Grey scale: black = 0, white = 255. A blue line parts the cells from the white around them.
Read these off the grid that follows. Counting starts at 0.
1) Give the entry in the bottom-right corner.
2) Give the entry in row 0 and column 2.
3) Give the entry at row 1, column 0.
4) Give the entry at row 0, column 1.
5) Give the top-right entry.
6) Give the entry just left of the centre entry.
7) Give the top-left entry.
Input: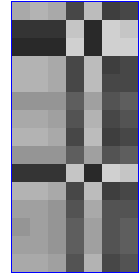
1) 83
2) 169
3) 52
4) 179
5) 71
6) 169
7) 169

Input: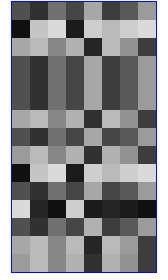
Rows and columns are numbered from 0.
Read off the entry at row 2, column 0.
167
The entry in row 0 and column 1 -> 49
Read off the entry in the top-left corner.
80
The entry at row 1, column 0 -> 16
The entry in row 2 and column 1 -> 186
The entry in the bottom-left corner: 155
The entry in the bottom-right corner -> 61
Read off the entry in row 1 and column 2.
218
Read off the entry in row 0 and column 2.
112
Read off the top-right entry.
155
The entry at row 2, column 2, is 134
